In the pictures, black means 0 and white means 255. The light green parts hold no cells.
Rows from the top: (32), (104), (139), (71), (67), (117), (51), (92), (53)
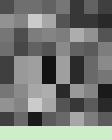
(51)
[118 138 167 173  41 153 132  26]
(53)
[ 63 105  26  91 105 167 125  91]
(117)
[ 63 153 159  19 159  41 105 118]

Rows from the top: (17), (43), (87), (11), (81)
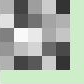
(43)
[225  80 114 164 177]
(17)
[177  67 158 204  51]

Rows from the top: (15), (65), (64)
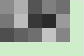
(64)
[ 78  97 111 195 133]

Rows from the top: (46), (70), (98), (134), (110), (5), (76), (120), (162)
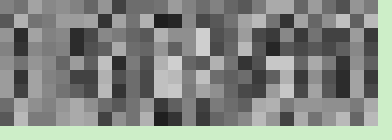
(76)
[156  66 163 136 115  96  73 185  52 109  73 192 199 123 163 143 102  73
  66 156 199  73 163  88  44 163  73]
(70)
[ 88 177 115 123 156 156 163  52 163 115 177  31  38 136  73  88 115 163
 185 115  52 163 102 143 192  96 185]
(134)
[130  52 136 123 130  44  81  96 170 109 102 149  96 143 207  73 102 185
  88  38  88  73  88  73  96 136  73]

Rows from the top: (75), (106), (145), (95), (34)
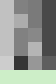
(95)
[193 129 181  73]
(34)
[205  53 151  94]
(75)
[193 129 122  73]
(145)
[193 129 136  73]

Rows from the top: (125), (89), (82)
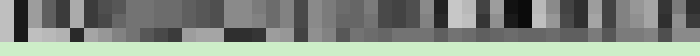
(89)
[191  26 157  95  59 171  59  73 102 115 115 108 108  95  87  79 138 138
 130 108 130  73 138 123 102 102 115  73  67  79 130  41 199 191  53 144
  26  11 191 151  73  47 165  67 130 144 165  47 144  59]

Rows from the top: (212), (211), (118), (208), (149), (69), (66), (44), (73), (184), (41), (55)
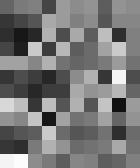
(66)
[ 77  61  39  61  61 169 147 155 183 101]
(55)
[244 252 140 122  93 134 128  93 101 128]
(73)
[147 134 196  23 162 114 122 162 101 147]

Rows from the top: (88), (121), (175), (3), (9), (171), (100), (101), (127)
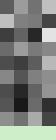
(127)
[142 114 170  69]
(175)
[ 62  99  39 227]

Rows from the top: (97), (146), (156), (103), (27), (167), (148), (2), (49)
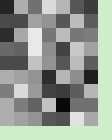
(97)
[ 37 174 113 218 181  87  60]
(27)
[ 74  74 194 147  87 188  93]
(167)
[174 161 147  45 181 141  30]

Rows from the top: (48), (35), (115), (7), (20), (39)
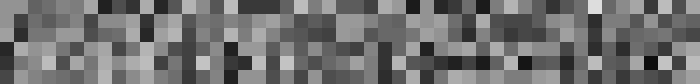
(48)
[147 147  98 110 131 125 166  33  78  51 172  39  86 180 139  86 188  57
  57  57  98 188 125 166  92  92  65 172 153  27 147  39  57 110  27 125
 180 131  92  51  86 110 221 104 139 166  57 188  78 166]
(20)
[ 51 118 139 188  78 166 118 172 139 172 188  65 118  65 195 125  57  45
 188  71 195 104  78 104 118 160 125  51 180  86  78  51  33  65  27  98
 180  21  86  92  39 104 188  92  86 166  14 195  65 188]
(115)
[160  45 118 118 153 153  78 104 110 172  39 160 180  71 131 104 180 125
 172 131  92  86  71  65 153 147  86 104 104 118 160 147  98  45 131  86
  57  71  65 104 160 131  57 139  86 104 110 118  86  71]

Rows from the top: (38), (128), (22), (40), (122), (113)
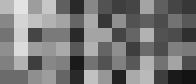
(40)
[143 220 157 151 170  88 178 101 143  62 107  76 128 122]
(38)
[186 227 157 199  95  41 135  82  62  69 164  95  69  55]

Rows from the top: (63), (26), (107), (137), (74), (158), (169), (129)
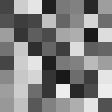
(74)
[ 69 205 229  31 121 129 186 158]
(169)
[158 205 109  53 237  39  75 237]
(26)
[ 81  61  69 193 101 137 213 109]
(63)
[ 69 205 229  31 121 129  39 158]
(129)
[152 193  88 129 152 174 229  81]
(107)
[158  53  94  75 166 174  25 221]
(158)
[137 199 213  53  25 109  61 229]

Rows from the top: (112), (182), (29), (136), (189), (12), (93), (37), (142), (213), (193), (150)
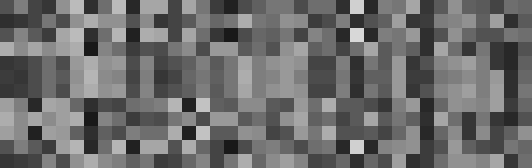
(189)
[ 54  60  76 110  76 153 173 145 153  76 132  68  82  96 126  90 118 166
 126 145 153 145  68  68 126  47 118  90 153  54  82 132 145 159 126  54
  40  96]
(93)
[ 54  60  76 110  76 153 173 145 153  76 132  68  82  96 126  90 118 166
 126 145 153 145  68  68 126  47 118  90 153  54  82 132 145 159 126 159
  47 118]
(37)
[159 126  40 166 159 103  47  76  68 110 118 126 181  33 194  96  90 139
 139  90  82 153 110 173  90  90  76  54 126 153  40 103 145 139 132 159
  60 103]
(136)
[173 139 166 139 159 173  25 132 110  60  82  76 118 139  76 153 153  90
 110  82 145 166  96 110  68 110 166  90 118  96  47 166 110  54 118  54
  40  82]
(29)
[ 82 132  90  60 166 187  47 110 181  33 173 166  68 166 110  54  25  76
 103  96 118  68 132 110  40 216  40 126 118 153  47  82 145 103  82  82
 118 110]

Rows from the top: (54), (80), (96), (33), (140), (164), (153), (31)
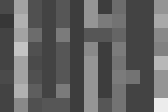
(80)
[ 55 177  80  67  86  61 149 123 115  67  67 169]
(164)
[ 74 163  80  67  86  61 149  61 123 115  67 149]
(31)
[ 67 137  80  86  86  61 149  86 115  67  67 236]
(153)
[ 67 177  94  67 123  61 149  61 115  67  67 149]
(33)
[ 67 196  80  67  86  61 137  61 123  67  67 129]

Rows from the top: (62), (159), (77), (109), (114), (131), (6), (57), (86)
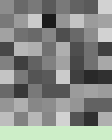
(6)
[105  56 121  84  84 155 162 155]
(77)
[162 113 105 135  78 105 141 210]

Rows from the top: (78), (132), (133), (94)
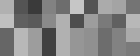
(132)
[192  96  90 138 177  78 157 122  96 184]
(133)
[102 184 157  65 177 150 144 109 130 171]
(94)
[102 184 157  65 177 150 144 109 130 122]

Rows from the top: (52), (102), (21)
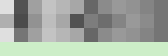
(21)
[223 117 160 195 182 167 103 139 153 146 132 117]
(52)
[223  82 160 195 182 167 103 139 153 146 132 117]

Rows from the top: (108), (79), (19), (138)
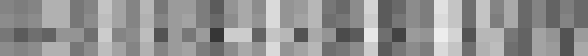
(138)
[140 132 140 177 177 119 140 189 163 132 177 132 155 163 125 105 140 169
 148 218 148 163 183 111 119 140 204  91 119 140 125 218 196 111 177 189
 111  99 163 155  83 169]
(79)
[140 132 140 177 177 119 140 189 163 132 177 132 155 163 125 105 140 169
 148 218 148 163 183 111 119 140 204  91 119 140 125 218 196 111 196 125
 169 105 132  99 132 105]
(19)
[119  91 111  99 148 148 111 204 132 140 189  83 155 119 155  54 204 204
  99 196 183  83 169 148  75  91 231 111  67 155 148 237 212  83 183 183
 119  99 163 148  83 155]

